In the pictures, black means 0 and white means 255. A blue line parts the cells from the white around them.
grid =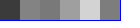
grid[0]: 59
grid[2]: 121
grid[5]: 125

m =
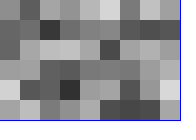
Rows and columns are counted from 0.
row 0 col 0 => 142
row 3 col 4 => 121
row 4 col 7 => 151
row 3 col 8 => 177
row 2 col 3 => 193
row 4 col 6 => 84
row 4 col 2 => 95
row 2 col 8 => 158
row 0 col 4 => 183
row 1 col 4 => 129
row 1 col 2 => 56
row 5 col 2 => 123
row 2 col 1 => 167
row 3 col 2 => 96

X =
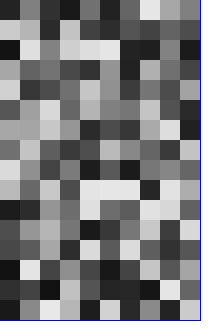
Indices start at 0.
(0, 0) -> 35
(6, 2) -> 199
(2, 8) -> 130
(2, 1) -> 223
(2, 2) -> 130
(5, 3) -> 102
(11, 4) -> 26
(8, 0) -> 218
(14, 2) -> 18
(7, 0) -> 112
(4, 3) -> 112
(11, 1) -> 150
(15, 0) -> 25
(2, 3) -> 207
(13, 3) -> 143
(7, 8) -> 58
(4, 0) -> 209
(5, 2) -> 216
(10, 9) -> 97
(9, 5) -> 230
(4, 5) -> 145
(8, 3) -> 123
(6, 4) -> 43
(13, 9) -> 165
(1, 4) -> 65
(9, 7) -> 38
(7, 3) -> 58
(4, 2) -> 76
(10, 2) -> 149
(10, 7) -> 225
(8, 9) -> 102
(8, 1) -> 144
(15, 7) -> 138
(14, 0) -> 48
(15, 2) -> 232
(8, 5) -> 89

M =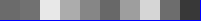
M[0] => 107
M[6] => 158
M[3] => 172
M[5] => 104

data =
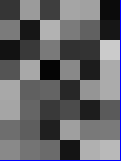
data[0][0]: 53
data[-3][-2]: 29
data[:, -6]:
[53, 123, 18, 84, 168, 165, 110, 137]
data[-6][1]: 57
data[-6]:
[18, 57, 122, 49, 51, 203]
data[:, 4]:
[161, 97, 51, 28, 149, 29, 121, 176]
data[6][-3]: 159
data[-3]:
[165, 101, 57, 75, 29, 90]
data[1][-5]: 22
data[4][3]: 39
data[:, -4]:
[62, 178, 122, 5, 100, 57, 31, 107]

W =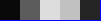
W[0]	9
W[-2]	193
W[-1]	37

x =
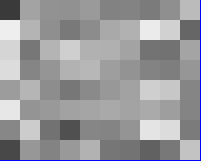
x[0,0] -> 58
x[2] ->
[213, 119, 180, 207, 177, 176, 163, 115, 114, 164]
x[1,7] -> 235
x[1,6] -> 177
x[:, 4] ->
[154, 140, 177, 183, 138, 165, 134, 178]
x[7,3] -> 153
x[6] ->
[135, 204, 114, 80, 134, 132, 148, 228, 220, 123]
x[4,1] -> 181
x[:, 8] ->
[143, 209, 114, 126, 199, 158, 220, 120]
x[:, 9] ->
[187, 102, 164, 150, 133, 132, 123, 195]
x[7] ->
[72, 151, 131, 153, 178, 118, 115, 97, 120, 195]
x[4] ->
[156, 181, 141, 119, 138, 152, 162, 207, 199, 133]
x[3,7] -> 131
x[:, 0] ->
[58, 238, 213, 220, 156, 231, 135, 72]
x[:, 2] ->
[146, 143, 180, 149, 141, 153, 114, 131]
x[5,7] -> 170

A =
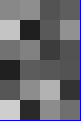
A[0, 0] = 136
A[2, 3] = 82
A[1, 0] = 196
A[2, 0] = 114
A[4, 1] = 141
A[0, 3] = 94
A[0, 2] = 83
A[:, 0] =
[136, 196, 114, 32, 86, 206]

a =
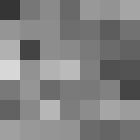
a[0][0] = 53
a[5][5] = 165
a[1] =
[149, 140, 141, 110, 113, 93, 114]
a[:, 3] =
[105, 110, 137, 186, 122, 125, 147]
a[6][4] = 107
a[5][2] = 182
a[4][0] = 121
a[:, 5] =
[147, 93, 107, 81, 129, 165, 101]
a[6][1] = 152
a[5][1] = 137
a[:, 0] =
[53, 149, 177, 215, 121, 98, 160]
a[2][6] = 98

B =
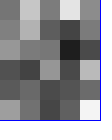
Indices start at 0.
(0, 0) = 117
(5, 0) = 158
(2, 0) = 151
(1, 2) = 93
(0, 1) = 198
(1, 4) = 123
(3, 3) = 73
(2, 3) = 30

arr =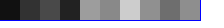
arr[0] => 17
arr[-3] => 144
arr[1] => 50
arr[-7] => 34
